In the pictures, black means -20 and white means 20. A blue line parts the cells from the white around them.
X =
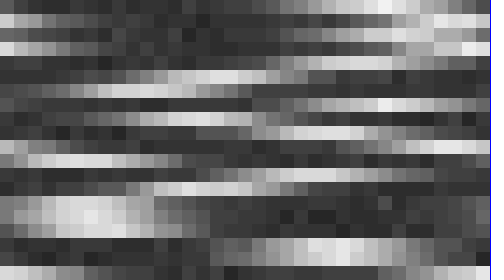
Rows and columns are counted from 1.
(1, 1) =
-6
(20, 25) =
-10
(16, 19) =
-11
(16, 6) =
14
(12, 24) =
-12
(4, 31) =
6
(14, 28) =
-13
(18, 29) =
4
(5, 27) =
14
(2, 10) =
-10
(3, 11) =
-12
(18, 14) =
-11
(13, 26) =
8
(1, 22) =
0
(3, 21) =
-7
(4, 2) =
9
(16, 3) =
6
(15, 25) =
-12
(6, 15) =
13
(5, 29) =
8
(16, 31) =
-11
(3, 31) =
12
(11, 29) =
5
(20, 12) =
-12
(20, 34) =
12
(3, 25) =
5
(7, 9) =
13
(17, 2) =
-3
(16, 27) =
-13
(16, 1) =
-1
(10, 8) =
-12
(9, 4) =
-10
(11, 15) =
-12
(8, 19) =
-8
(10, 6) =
-11
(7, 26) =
-11
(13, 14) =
-11
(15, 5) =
13

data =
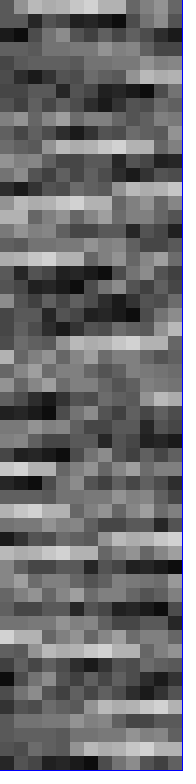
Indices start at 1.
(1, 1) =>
-6
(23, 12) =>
-2
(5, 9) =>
-1
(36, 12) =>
-5
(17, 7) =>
-9
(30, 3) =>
-16
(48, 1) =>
-10
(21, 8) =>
-2
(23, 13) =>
2
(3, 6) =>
-7
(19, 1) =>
7
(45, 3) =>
-1
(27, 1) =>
-4
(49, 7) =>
-5
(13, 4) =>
-10
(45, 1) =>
-2
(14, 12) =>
8
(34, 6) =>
0
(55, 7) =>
-18
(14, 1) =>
-13
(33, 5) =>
-18
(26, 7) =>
5
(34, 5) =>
-4
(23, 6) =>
-9
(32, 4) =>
-9
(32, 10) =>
-9
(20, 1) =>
-6
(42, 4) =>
0
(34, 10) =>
5
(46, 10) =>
-3
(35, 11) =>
-5
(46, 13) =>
-4
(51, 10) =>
8
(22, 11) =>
-7
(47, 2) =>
-6
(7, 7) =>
-9
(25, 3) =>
-5
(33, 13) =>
-5
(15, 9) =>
-4

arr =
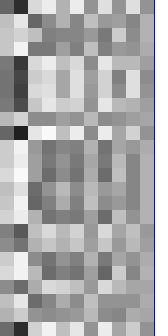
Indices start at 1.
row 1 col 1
-4
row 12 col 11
8
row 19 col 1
12
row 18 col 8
11
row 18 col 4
11
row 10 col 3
16
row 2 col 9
5
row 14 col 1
10
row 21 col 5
13
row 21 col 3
7
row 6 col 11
2
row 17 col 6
13
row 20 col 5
0
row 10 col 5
10
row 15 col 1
11
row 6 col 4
14
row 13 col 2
19
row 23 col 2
12
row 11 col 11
7
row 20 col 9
12
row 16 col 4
-2
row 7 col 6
15
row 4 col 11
7
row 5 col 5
10
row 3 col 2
13
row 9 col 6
3
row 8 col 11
5
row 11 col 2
18
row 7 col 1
-2
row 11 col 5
1
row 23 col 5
3
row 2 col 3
-4
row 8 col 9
9
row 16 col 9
10
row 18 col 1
2
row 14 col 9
6
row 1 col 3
14
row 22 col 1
10

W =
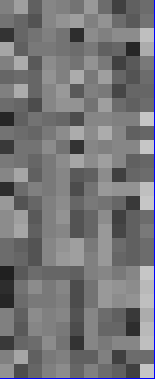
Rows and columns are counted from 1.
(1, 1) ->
0
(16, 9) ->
-10
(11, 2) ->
-2
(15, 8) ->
-2
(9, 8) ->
1
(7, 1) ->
0
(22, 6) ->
-8
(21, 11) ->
9
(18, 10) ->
-5
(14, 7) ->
-2
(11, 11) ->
11
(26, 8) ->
0
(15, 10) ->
-11
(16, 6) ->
-7
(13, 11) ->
-3
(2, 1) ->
-2
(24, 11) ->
9
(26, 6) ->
-5
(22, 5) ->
0
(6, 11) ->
-3
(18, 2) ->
-5
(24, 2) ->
-6
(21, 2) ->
-2
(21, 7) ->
-2
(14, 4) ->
-1
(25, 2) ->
-4
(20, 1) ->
-15
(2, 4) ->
1
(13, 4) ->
-1
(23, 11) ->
7
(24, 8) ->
-4
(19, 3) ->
-7
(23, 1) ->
0
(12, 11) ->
-4
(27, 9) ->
-5
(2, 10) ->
-6
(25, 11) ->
10
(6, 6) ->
7

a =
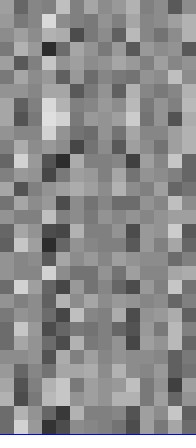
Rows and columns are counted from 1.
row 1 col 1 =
5
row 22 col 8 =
2
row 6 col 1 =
-1
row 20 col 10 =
5
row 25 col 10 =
-9
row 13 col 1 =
0
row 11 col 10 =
5
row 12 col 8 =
0
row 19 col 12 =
2
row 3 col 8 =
2
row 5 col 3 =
0
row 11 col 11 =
2
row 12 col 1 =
-4
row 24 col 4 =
-8
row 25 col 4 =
-3
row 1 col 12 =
2
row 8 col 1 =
6
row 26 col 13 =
-5
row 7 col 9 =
-5
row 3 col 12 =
-2
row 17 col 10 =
-8
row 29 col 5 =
11
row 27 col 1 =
4
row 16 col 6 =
2
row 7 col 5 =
6
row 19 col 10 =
3
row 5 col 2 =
-6
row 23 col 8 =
0
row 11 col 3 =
2
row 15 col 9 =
-3
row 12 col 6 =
7
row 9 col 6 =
-1
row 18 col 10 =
-6
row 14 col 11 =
0
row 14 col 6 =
7
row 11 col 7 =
-2
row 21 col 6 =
4
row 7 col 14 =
8
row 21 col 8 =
1
